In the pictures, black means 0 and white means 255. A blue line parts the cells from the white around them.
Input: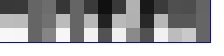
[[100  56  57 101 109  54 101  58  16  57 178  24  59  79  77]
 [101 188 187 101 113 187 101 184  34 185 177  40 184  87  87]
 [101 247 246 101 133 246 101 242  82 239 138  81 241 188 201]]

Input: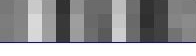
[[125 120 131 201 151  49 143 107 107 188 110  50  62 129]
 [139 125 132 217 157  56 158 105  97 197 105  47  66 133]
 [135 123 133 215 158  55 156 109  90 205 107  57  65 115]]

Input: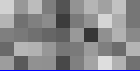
[[118 210 152 188 125  83 147 181 161 194]
 [118 180 113 128 140  60 122 147 213 173]
 [137 127 121 112 102  95 153  54 144 178]
 [180 105 182 178 151 119 122 155 127 108]
 [113 157  90 145 144  72 128 164 222 178]]

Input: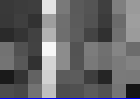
[[154  57  60  62 227 121  90  84  63 127]
 [158  56  63  50 158 111  91  82  59 107]
 [155  42  52  65 178 110  93  68  48 113]
 [108 114  81  66 246 140  83 124 112 133]
 [131 116  88  49 212 140  84 121 110 123]
 [121  26  52  98 209  91  92  62  37 122]
 [ 21  77  72 115 192  77  80  91  82 117]]

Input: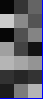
[[100   6  53]
 [ 84 203 138]
 [132   6  81]
 [ 19 160  67]
 [148 181 166]
 [ 51  50  38]
 [181  28 124]]

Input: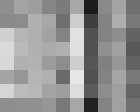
[[111 142 163 158 133 123 168  28 137 164]
 [120 138 139 176 167 111 205  63 130 174]
 [ 99 208 181 175 162 131 225  81 131 142]
 [ 88 218 186 176 171 175 224  81 144 160]
 [ 98 216 176 178 155 141 206  86 128 150]
 [121 164 150 181 176 106 230  81 131 166]
 [100 213 187 183 163 158 221  91 141 159]
 [112 142 143 144 150 121 167  34 132 161]]

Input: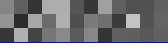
[[ 97 133  96  52 173 174  85  55 159  96  80  81]
 [100 147  44 168 108 176  79 123 111  59 195  83]
 [ 97  55 176  68 118 137  91 135  52  97  95  88]]

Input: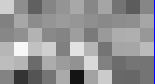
[[134 208 142  96 133 148 168 135 165 115  92]
 [166 129 167 140 149 155 150 143 137 141 143]
 [152 135 144 179 137 132 158 122 154 173 175]
 [187 182 247 193 207 128 226 181 116 165 166]
 [116 189 181 107 172 156 146 217 129 108 117]
 [116 131  52  84 117 170  20 163 203 104 103]]

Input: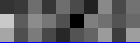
[[114  51  57 110  54 110  74  33 137  73]
 [105 201  92 140 118  80   0 127 112  83]
 [158 166  79 123  72  39  83 100 155  60]]
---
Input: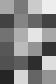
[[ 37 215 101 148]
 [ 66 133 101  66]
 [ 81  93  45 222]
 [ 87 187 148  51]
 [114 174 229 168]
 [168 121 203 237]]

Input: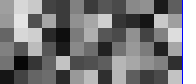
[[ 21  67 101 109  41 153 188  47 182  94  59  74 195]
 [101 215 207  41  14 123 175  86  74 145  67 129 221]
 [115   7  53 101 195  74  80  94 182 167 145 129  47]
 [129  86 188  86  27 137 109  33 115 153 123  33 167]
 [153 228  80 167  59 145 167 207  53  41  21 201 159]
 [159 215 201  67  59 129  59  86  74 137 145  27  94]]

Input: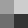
[[110  52]
 [159 205]]

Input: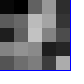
[[  8   0  97 152  45]
 [ 30  97 194 131  76]
 [ 84 110 125  61 172]
 [ 91 104 187 164  53]
 [131 146 138  30  38]]

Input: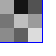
[[117 191 155]
 [139  96 220]
 [169  20  82]]

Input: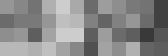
[[107 121 121 150 191 184 129 100 129 150 107  65]
 [142 150  94 163 205 205  94 157 107  94  57  86]
 [150 135 115 176 205 169 107 157 142 121 115  65]
 [184 184 176 191 163 135  80 163 142 176 100  94]]
